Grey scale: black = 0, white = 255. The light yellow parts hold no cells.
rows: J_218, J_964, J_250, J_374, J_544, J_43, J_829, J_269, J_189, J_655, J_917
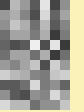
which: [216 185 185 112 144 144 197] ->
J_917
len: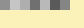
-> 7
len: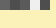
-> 5
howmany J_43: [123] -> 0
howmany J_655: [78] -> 1

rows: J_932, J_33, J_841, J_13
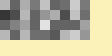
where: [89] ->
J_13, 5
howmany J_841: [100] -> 5
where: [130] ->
J_841, 1
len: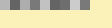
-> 9
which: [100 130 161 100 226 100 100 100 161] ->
J_841
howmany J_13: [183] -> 3

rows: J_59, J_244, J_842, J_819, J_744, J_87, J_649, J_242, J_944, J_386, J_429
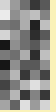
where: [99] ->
J_429, 1
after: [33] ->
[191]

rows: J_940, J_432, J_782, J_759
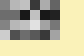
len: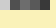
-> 5
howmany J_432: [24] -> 2

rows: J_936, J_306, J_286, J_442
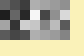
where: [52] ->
J_286, 1
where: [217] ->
J_306, 6
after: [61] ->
[175]
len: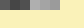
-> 6
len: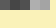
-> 5

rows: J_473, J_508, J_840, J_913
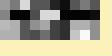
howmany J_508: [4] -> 5
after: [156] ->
[122]
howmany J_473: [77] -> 0
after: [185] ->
[176]
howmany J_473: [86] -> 4

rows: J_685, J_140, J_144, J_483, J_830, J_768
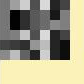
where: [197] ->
J_483, 2
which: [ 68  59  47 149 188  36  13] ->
J_830

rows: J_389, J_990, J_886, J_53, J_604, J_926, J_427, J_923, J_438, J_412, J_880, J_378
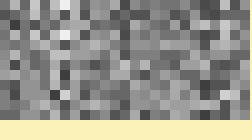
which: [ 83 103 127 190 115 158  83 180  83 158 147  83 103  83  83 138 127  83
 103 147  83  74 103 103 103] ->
J_990
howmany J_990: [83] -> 8
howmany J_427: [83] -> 2

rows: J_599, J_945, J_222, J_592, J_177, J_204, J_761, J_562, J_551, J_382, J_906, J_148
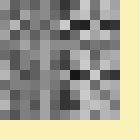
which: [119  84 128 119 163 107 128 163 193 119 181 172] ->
J_148
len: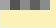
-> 5
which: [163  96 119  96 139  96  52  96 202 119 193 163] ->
J_599
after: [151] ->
[84]

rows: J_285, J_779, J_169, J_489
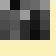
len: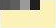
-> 4
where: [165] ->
J_285, 0
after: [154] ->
[31]
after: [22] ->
[64]
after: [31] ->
[75]
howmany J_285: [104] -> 1
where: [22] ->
J_169, 3

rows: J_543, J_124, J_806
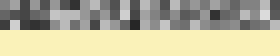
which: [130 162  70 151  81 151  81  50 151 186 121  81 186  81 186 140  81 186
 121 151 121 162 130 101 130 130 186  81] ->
J_543
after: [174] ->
[140]
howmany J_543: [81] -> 6

